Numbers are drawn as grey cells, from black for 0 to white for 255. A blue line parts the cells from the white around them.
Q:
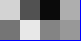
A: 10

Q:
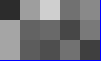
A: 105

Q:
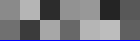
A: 44

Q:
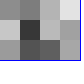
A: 186

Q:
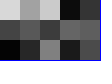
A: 60

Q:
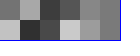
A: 61
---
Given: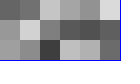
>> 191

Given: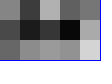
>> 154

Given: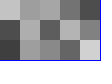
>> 137

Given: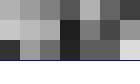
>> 93

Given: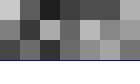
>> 141

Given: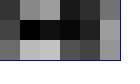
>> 81

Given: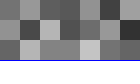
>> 196

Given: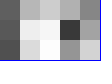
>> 253
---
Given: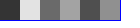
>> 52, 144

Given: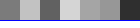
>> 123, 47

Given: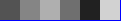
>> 83, 210

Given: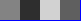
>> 131, 95

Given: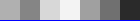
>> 176, 42

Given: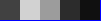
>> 65, 16

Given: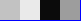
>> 194, 157

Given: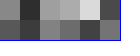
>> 136, 116
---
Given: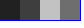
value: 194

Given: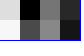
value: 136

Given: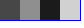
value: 27

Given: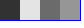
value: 107

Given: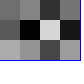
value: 70

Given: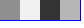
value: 50
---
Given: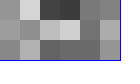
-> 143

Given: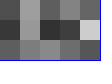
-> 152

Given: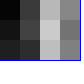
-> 66

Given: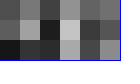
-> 161

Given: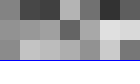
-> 152

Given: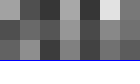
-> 105

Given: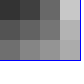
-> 98

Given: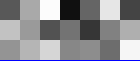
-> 154

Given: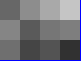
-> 90

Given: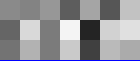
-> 217
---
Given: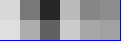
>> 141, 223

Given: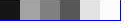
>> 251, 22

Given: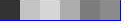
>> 139, 51

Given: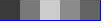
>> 99, 58

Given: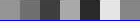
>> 133, 149

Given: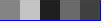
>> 65, 132

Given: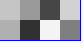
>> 210, 176

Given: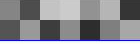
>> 53, 84
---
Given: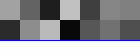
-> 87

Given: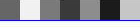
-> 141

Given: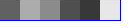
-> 79

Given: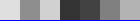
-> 66

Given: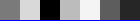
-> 244

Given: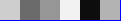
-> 242

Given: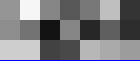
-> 183

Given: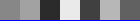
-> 64

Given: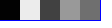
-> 65
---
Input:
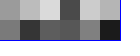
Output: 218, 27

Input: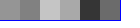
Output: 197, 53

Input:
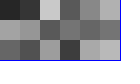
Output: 201, 38

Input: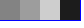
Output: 206, 28

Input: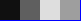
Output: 222, 16

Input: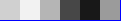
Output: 242, 24

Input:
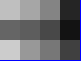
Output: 204, 19

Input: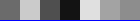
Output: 224, 19

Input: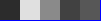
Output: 224, 44
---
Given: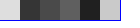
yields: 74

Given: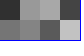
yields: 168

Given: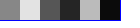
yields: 86

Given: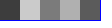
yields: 123

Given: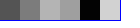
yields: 180

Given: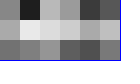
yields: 185

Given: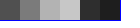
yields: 179

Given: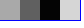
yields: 4

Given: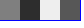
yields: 238
